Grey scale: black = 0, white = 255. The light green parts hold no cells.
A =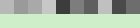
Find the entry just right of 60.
125
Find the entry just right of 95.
192

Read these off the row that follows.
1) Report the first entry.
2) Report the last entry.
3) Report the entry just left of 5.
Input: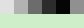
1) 225
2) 144
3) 44

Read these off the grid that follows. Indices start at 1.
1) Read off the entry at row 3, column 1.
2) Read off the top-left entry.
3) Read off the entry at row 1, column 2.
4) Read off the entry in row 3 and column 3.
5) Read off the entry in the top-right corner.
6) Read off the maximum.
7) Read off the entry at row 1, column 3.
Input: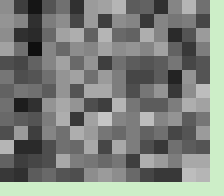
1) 141
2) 141
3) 62
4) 42
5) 112
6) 197
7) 21
